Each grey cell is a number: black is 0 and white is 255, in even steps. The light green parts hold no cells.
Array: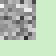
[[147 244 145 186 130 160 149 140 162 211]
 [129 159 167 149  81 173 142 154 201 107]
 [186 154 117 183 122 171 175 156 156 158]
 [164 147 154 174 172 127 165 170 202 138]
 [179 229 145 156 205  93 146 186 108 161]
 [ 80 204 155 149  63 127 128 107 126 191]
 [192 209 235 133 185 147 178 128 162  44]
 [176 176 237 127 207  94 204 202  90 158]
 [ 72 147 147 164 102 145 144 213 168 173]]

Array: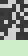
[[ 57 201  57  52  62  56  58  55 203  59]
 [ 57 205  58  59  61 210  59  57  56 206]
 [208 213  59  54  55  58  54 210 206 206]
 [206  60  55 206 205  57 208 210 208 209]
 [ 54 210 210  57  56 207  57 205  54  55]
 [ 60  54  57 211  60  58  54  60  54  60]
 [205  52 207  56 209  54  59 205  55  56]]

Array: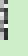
[[188 187  96 235 208 136 158 100 193 198]
 [ 73 234  56  81  88  44 252  42  50  42]]

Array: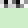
[[203 238]
 [ 12 110]
 [229 210]
 [106 213]
 [  9  75]
 [242 149]
 [152 249]]

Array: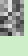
[[179 143 142 180  76  54 140  53 124]
 [148 182 123 215  65 122 185  68 115]
 [228 222 231  80 188 132 220 128  46]
 [ 96 122 104 158 130 170 126 161 166]
 [ 91  71  74 191  83 104  72 112 203]
 [175 111 158 118 135  69 104 108 141]]

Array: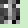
[[ 58 117  65  59  83  68]
 [ 50 244  75  81  40 165]
 [161 180 181 172 142 218]
 [115  51  95 104 106  10]
 [ 20 219  65  53  13 160]]

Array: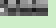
[[120  85 218 134]
 [ 38  89 109 127]
 [167 142  56  83]
 [169 142  51  81]
 [ 41  96  83 118]
 [147 138  43  84]
 [148 137  47  85]
 [174 143  58  81]
 [ 71 124  20  98]
 [154 138  51  85]
 [164 140  53  82]
 [168 141  53  82]]

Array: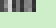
[[ 73  74  73]
 [129 145 107]
 [214 207 212]
 [ 57  50  70]
 [120 121 117]
 [ 52  57  50]
 [127 133 122]
 [136 128 147]
 [ 50  55  47]]

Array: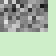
[[119 179 144  84 134 126 114 113]
 [225 138  64 159 175 223 168 129]
 [101 138 115 122  80 136 159 189]
 [200  58  37 121 155 141 202 193]
 [ 70 202 120 159  88 183 192 117]
 [110  55 188 110 140 137 110 144]
 [110 138 157 111 137 130 137 165]
 [161 193  49 142 200 160  82 142]
 [166 120 145 156  77 105 158 128]
 [146 141 108 106 190 130 166 114]
 [130  23 130 123 174 160 147 194]
 [ 91  50  73 142 147 159  91 171]]
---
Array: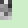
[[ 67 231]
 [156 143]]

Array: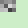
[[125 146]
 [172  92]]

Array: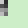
[[200  44]
 [ 82  60]]

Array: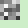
[[115 140]
 [180 249]]

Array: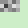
[[144 143]
 [214  63]]

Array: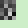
[[ 66 115]
 [ 53 161]]

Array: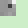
[[151 149]
 [150 148]]
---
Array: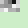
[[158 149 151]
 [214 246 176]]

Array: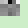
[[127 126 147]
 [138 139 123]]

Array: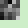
[[ 66  75 172]
 [ 91 127 143]]

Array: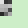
[[187 184 192]
 [176 166  75]]

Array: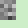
[[104 181 133]
 [150 130  96]]

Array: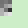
[[118 158 176]
 [174 116  47]]

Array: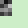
[[ 57 106 193]
 [141 152 122]]
